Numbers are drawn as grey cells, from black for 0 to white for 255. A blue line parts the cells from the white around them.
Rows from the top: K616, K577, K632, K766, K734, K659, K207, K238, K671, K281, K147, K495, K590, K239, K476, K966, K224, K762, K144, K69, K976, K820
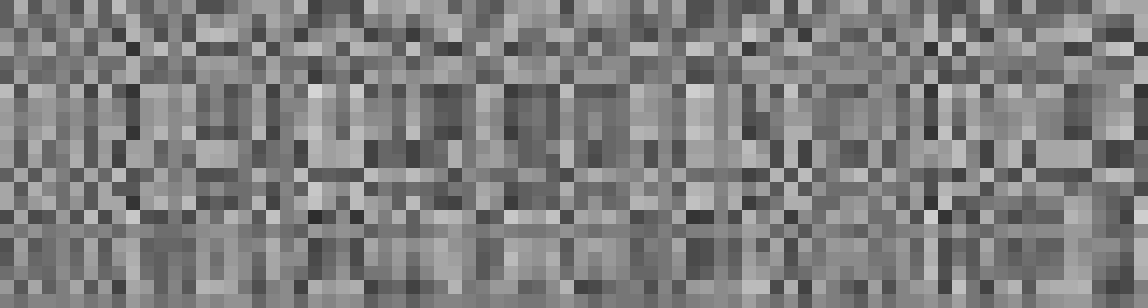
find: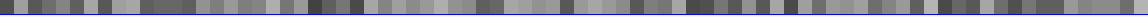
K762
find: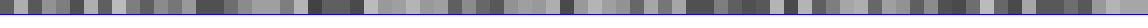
K616
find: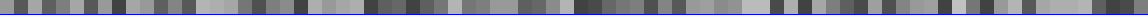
K976
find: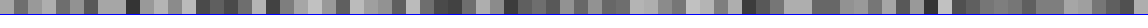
K476
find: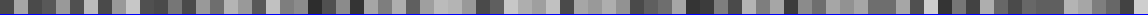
K966
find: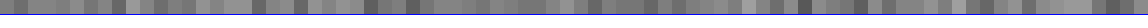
K820

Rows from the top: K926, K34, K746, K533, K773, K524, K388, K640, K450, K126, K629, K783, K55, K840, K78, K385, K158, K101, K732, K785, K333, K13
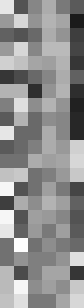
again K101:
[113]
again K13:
[121]
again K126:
[105]

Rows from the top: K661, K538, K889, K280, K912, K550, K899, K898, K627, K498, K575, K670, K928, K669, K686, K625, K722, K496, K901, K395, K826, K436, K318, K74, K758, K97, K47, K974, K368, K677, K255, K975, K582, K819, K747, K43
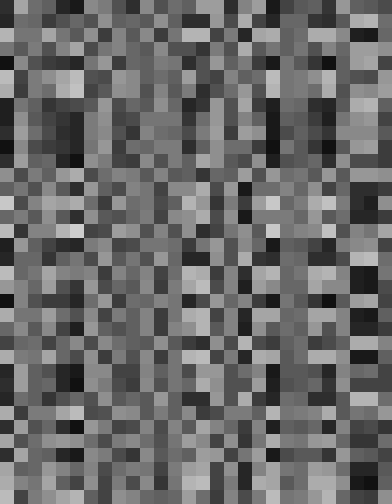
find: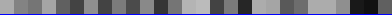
K747
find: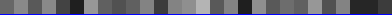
K74

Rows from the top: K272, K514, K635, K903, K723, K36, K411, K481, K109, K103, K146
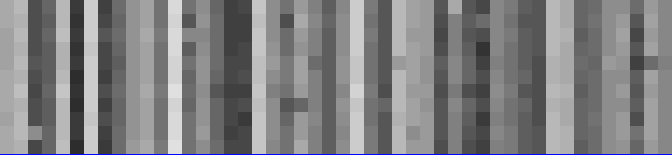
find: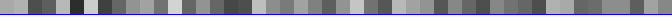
K36
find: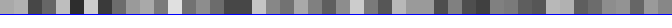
K146
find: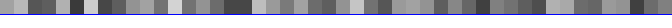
K723

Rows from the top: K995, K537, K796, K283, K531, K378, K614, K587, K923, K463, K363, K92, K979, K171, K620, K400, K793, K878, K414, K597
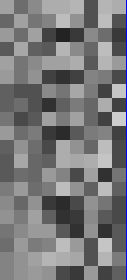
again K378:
[65]
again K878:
[154]
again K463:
[123]

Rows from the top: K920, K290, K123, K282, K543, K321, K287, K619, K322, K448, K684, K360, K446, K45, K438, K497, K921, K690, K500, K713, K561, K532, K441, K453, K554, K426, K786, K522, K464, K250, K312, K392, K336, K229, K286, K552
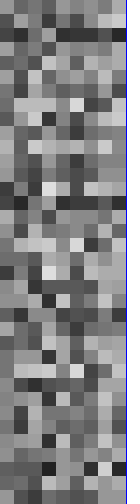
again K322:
[202]
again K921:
[179]
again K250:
[117]
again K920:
[151]

